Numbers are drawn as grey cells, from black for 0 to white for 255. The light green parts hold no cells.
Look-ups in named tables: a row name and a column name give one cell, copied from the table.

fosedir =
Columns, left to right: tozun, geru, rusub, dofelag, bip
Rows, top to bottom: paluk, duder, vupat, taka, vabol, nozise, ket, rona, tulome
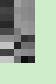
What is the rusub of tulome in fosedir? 110
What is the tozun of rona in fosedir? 66
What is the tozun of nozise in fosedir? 141
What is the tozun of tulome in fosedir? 198
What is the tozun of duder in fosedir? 69
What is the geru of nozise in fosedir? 141
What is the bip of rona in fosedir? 135

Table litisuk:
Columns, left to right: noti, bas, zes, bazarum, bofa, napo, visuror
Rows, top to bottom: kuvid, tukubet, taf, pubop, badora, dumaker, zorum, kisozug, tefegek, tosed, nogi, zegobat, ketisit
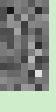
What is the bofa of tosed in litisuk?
143
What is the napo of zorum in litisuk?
45
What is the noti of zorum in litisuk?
123
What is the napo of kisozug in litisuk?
172
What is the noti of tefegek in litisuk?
105
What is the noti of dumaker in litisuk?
88
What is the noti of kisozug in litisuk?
122
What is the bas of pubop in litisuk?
146
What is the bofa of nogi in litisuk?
58
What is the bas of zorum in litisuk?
79
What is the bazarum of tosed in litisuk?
120
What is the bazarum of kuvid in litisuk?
121
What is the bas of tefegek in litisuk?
94
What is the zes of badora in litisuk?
163

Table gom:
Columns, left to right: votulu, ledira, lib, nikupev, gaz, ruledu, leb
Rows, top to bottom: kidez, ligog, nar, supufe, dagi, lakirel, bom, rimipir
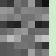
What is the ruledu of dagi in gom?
108
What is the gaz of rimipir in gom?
161
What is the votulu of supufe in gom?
63
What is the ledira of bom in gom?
93
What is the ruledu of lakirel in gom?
175
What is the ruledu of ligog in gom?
126
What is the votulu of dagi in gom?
104
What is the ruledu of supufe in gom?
31
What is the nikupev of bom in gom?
117
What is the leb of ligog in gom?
120
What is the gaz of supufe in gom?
145

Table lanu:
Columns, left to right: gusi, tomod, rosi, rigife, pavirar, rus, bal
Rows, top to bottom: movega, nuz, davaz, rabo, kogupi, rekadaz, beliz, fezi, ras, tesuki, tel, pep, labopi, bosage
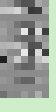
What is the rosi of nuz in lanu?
212
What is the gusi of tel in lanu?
140
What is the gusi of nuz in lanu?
196
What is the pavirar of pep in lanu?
101
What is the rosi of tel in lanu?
140
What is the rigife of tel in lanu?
140
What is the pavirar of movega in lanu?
85
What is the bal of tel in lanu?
140
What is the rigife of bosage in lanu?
153
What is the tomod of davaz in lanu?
139

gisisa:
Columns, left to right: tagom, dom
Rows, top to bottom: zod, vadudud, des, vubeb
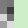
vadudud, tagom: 124
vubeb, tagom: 159
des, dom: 113
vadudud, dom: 62
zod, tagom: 122
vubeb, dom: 221
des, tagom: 216
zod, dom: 118

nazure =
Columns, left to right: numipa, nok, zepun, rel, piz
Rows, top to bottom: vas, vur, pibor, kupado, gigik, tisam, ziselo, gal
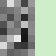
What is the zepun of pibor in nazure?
127
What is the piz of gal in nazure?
156
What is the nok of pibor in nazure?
78
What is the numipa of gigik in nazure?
57
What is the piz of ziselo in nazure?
103
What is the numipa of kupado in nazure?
82
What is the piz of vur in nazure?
132
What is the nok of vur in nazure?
116
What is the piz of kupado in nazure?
136
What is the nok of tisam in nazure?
185
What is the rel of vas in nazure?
70
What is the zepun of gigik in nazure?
129
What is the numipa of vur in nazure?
107

